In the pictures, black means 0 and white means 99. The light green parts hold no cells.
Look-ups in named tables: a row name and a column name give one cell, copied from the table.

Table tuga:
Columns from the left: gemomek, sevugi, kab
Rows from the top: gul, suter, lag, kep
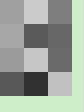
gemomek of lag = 60
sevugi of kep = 19
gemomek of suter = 65
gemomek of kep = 34
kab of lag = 41
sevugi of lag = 77
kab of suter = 40
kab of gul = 49
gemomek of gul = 62
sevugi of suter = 35
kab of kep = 75
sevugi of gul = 79
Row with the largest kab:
kep

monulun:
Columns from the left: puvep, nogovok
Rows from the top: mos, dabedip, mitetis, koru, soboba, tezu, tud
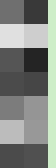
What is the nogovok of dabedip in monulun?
80
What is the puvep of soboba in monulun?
48
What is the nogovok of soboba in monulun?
58
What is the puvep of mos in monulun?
43
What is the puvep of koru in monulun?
29
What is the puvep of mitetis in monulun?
33
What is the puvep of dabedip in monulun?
87
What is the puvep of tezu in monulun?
73
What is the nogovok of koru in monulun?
27
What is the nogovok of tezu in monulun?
59
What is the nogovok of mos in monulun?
22
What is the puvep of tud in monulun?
29
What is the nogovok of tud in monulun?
31
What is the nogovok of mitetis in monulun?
14

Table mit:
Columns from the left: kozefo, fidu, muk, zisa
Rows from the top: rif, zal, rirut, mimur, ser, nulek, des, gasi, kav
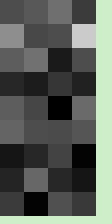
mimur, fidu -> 11
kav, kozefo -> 23
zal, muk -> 30
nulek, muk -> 29
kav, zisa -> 22
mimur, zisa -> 13
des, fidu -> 15
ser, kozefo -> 36
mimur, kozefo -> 15
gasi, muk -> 15
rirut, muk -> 10
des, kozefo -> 8

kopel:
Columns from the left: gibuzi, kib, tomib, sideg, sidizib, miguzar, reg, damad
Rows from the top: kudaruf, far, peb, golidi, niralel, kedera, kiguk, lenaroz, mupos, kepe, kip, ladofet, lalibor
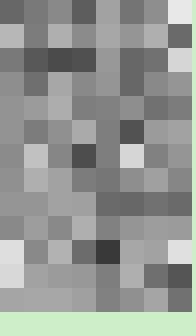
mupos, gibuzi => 58
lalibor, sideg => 62
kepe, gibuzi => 53
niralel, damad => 48
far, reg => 68
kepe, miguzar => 58
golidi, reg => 53
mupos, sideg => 62
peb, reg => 44
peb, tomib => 29
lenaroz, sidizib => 46
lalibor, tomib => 65
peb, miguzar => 40
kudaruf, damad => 90
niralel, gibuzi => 57
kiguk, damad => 58
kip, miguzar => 65

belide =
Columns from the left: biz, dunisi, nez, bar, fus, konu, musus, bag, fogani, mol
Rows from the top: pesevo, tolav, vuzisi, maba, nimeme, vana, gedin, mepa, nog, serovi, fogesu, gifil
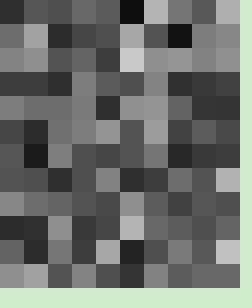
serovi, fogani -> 31
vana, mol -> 28
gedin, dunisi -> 11
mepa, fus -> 50
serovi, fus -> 27
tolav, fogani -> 48
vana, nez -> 43
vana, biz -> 27
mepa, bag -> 42
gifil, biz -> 55
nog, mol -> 31
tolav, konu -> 65
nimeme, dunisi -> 42
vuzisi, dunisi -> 55
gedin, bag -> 16
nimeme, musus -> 57
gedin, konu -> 32
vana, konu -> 32
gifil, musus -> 50
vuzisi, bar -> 39

